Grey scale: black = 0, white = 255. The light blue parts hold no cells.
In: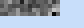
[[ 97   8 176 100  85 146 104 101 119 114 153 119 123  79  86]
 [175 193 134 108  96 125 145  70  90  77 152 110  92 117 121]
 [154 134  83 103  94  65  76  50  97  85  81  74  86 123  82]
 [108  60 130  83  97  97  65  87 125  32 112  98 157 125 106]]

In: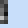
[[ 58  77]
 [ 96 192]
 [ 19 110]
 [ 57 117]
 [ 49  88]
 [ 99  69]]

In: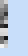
[[209 242]
 [172 117]
 [ 20  98]
 [216 213]
 [221 220]
 [ 29  49]
 [191 120]
 [137  90]
 [ 53 115]
 [118 130]
 [129 163]
 [208 170]]

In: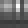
[[ 72  70  76  69  72  70  69]
 [ 59  62  56  62  59  60  62]
 [ 86  76  98  76  86  84  78]
 [ 92  73 108  78  91  91  83]
 [150  79 197 103 142 148 122]
 [184  86 250 119 174 180 144]
 [145  75 189 101 137 143 118]]

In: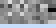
[[199 195 146 101 138 153 164 127 115 128 134 108 150 149]
 [125 119 140 136  86 110 155 150 121 136 135 118 131 155]
 [149 125 150 132 132 146 159 155 209 141 134 216 150 135]
 [  9   7 145 178  92 145 125 179 123 177 163 137 136 135]
 [ 98  94 199 203  85 132 148 210  83 201 170  69 143  84]
 [128 106 106 120 149 171 156 120 207 131 143 219 161 147]]

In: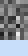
[[144  87 198  99  72 127  63]
 [154  89 235  75  45 150  31]
 [121  84 145  93  91 110  86]
 [103 139  30 140 150  78 175]
 [133  99 165  86  59 122  77]
 [161  95 204  47  55 130  53]
 [ 75  94  73 133 157  89 139]
 [110 110  59 134 152  88 155]
 [ 83  89 106 118 135  98 126]
 [141 146 166 105  70 140  90]]

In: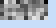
[[217  87 210 228 167  58 194 194 150  80 164 144]
 [ 80 149 207 155 207 108 166 167 207 171 181  70]
 [123 198 178 131 157  86 117 110 145 113 157 124]
 [127 133 116 117 140  83  83 169 168 170 182 100]
 [  5 146 107  87 117 175 120  44 200 151 223  39]]

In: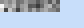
[[104 133 138 171 152 114 164 116 174 144  68 147 200  71 214]
 [136 107 183 164 105  60  94  88 167 155 110 186 158 173 246]
 [ 89 154  91 146 121  90 127 128 156 121 111 169 137 161 141]]
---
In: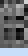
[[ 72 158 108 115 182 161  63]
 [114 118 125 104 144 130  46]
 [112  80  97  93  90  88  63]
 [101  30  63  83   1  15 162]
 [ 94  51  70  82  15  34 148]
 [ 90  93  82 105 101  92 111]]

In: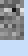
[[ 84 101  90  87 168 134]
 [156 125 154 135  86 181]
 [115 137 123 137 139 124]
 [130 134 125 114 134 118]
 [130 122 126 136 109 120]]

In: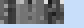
[[103 159  71  80 132 116 116  90 119 108 107  77  48 119  65 108]
 [ 99 144  56  62 132 116 116 122 119 108 107  77  48  31  65  63]
 [145  85  56  62 132 116 118 123 119 108 100  93  48  72 114  92]]

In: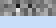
[[127  90 122 133  23 151 158  41 144 101 118 117 169 138]
 [136 179 160  92 184 139  98 157 100 136 161 173 103 132]]

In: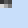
[[217 172 122]]

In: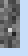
[[ 83 139  98  81  83]
 [105 110  83  99  75]
 [ 77 101  86  68 125]
 [108  74 211 110 139]
 [ 94  92  77  87 127]
 [139 105  65  97 114]]

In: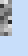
[[ 55 155 161]
 [142  91 102]
 [112 147  44]
 [167 199 190]]
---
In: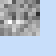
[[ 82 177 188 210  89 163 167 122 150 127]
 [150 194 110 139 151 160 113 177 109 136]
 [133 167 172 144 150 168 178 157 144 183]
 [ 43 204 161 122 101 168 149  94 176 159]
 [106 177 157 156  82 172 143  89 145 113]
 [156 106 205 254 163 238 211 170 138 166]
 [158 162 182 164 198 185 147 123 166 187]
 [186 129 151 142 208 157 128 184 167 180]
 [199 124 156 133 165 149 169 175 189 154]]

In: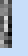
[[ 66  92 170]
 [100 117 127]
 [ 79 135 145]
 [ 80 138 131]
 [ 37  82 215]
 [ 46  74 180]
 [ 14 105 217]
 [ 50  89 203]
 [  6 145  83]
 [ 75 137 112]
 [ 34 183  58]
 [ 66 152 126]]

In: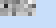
[[210 166 133 157 134 116 184 159 243]
 [ 99 204  40 193 154 173 175 213 148]
 [201 152 158 178 136 168 184 166 179]
 [212 167 164 202 114 200 197 196 129]]

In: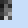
[[106  44  59]
 [ 46  22 101]
 [116  47 113]
 [162  64 103]
 [ 81  35 199]]

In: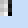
[[ 41 187 206]
 [ 17 203 230]
 [ 37 190 209]
 [  1 214 246]]

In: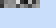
[[141  76 133 146 139 221  54  22 181  51]
 [163  51 158 144 151  76 151 119  72 140]]
